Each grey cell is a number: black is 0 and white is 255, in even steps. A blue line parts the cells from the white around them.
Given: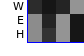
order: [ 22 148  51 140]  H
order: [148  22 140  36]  E
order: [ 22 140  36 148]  E
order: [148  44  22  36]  W
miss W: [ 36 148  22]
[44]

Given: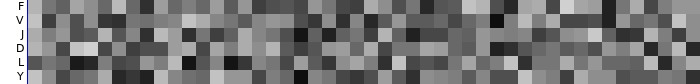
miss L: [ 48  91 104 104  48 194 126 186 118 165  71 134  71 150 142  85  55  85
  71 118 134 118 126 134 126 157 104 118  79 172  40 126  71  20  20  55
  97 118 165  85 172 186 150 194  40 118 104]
[26]
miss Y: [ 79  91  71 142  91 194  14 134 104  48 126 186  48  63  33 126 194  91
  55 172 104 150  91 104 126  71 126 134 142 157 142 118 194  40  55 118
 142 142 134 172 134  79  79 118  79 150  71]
[112]
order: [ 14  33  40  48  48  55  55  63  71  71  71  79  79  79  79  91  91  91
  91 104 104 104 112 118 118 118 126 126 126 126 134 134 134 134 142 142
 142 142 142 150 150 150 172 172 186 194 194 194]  V
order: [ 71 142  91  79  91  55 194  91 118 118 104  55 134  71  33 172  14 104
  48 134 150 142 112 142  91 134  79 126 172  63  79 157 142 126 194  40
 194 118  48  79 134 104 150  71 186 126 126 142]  Y
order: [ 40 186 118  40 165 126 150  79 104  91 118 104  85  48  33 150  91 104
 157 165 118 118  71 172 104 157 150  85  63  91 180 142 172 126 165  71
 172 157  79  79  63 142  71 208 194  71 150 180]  D

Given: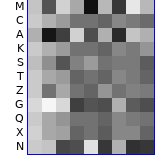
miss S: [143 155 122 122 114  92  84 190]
[129]
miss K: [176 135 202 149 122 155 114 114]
[100]
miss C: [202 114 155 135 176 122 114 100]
[107]
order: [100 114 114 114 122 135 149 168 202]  Q

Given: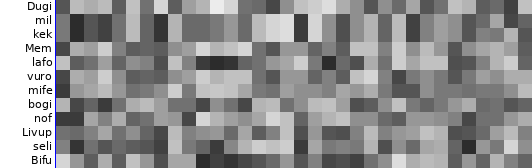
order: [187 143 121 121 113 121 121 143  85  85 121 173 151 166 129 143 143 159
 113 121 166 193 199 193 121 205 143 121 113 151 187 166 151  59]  mife
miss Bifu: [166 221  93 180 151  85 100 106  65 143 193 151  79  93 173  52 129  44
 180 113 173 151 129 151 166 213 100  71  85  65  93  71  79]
[187]
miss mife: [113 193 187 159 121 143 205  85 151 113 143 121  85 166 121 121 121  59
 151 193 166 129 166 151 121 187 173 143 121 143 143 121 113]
[199]
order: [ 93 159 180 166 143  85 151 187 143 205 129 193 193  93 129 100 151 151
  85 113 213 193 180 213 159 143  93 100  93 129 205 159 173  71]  Mem
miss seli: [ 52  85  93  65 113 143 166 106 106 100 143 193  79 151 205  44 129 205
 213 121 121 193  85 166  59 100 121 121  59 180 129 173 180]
[135]

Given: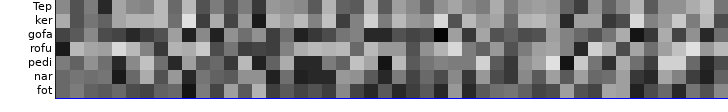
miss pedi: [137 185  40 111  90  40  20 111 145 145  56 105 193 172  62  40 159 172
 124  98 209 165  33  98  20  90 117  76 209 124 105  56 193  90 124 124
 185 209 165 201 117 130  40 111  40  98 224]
[48]
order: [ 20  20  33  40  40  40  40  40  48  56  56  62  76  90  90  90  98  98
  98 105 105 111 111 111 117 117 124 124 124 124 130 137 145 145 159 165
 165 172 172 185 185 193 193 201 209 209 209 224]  pedi
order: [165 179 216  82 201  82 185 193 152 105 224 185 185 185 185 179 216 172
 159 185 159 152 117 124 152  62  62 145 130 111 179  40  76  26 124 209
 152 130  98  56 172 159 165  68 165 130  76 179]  ker

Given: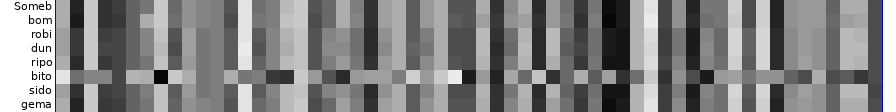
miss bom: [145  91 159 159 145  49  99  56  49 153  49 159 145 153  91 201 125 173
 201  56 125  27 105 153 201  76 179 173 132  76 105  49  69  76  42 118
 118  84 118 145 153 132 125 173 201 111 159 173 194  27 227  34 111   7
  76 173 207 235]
[166]
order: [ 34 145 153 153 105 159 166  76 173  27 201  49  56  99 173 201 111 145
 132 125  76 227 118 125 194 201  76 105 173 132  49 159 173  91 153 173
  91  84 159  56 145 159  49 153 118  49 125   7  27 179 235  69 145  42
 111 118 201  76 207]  bom

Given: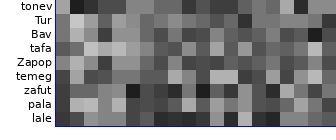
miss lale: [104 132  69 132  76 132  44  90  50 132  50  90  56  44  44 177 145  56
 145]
[38]
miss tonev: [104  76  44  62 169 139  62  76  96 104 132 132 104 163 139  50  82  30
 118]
[56]
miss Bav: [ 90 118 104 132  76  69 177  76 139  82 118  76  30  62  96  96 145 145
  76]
[126]
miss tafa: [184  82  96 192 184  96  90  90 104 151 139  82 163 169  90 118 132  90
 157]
[111]
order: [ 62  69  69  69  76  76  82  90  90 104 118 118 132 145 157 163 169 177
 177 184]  pala
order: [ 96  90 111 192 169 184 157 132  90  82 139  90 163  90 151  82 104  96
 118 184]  tafa
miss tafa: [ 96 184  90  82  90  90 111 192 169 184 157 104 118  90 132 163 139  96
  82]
[151]

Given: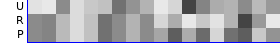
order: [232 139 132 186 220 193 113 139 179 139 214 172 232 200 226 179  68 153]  R
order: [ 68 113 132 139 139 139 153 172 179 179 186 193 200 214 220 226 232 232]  R

